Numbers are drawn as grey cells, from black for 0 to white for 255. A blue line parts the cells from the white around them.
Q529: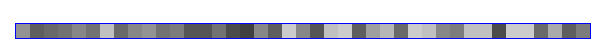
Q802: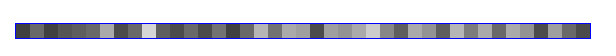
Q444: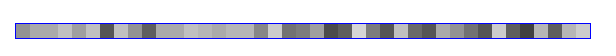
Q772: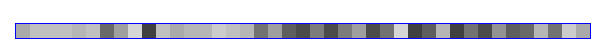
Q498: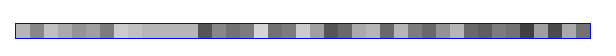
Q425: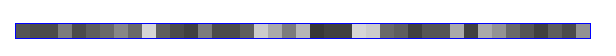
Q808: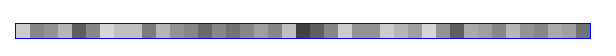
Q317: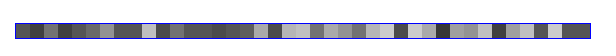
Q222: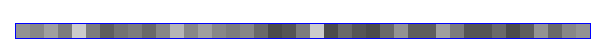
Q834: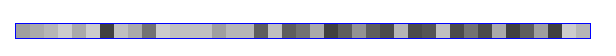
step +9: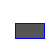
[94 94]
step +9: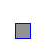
[156]

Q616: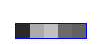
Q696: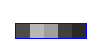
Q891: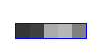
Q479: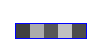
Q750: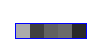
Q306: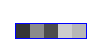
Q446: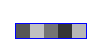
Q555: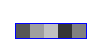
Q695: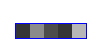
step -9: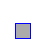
[162]
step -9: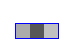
[162  78 184]

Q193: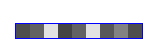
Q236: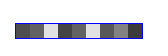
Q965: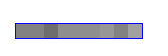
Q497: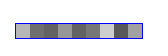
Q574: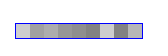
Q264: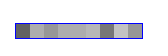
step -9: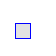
[217]
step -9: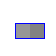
[142 121]
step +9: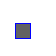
[107]
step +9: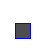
[87]

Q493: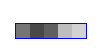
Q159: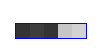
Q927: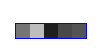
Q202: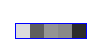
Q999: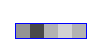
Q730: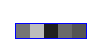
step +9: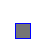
[126]
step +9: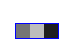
[126 198  40]

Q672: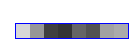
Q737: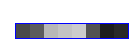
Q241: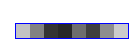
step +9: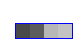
[ 82 101 192 204]
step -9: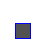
[73]
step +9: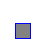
[139]
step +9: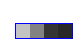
[204 139  61  49]

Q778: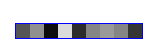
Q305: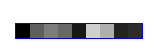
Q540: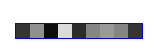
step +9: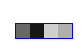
[113  32 216 184]
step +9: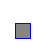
[142]
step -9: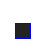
[26]
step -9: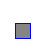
[124]

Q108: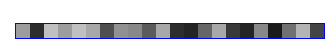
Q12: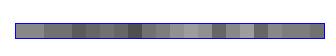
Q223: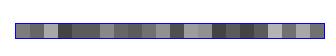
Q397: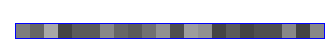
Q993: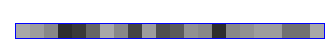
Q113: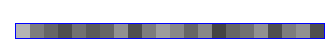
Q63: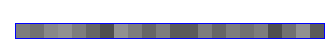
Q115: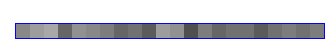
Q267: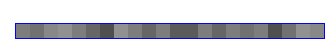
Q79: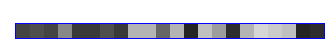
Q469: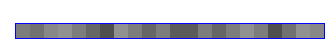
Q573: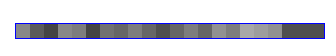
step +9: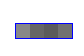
[145 111 100 122]
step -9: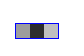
[148  36 183]
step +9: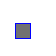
[122]
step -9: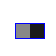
[127  18]
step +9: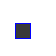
[66]
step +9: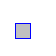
[201]

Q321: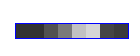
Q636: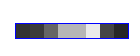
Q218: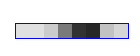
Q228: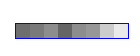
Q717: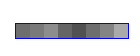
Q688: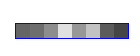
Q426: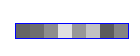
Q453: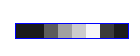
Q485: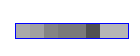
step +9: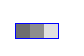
[119 150 233]
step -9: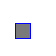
[113]
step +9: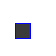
[68]

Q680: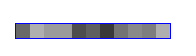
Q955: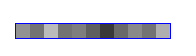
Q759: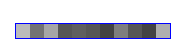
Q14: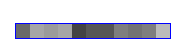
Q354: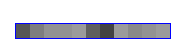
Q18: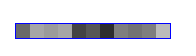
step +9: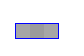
[175 164 175]
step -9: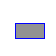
[137 137]
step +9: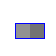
[155 124]
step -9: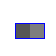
[ 77 117]
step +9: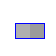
[184 164]

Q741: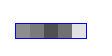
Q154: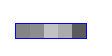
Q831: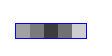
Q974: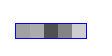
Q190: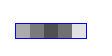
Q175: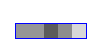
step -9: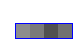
[132 113  71 104]
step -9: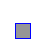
[141]
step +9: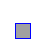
[170]
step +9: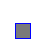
[131]
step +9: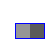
[159 100]
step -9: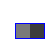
[113  51]

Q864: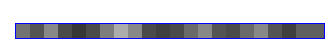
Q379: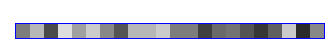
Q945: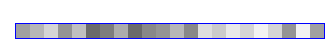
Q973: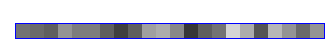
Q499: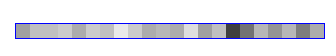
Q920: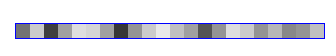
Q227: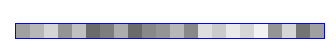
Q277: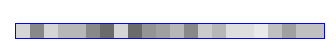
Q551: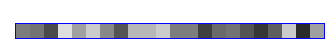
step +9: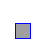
[169]
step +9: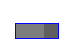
[134 134 104]
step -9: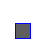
[86]
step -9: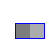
[116 163]
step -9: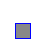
[127]
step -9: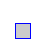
[194]
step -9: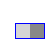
[204 127]

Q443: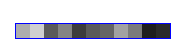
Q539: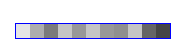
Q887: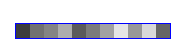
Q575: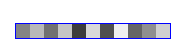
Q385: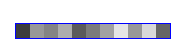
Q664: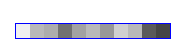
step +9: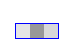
[238 161 226]
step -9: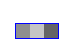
[134 188  92]
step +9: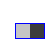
[206  69]
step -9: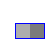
[164 114]
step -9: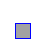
[153]
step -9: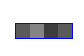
[ 81 123  51  81]

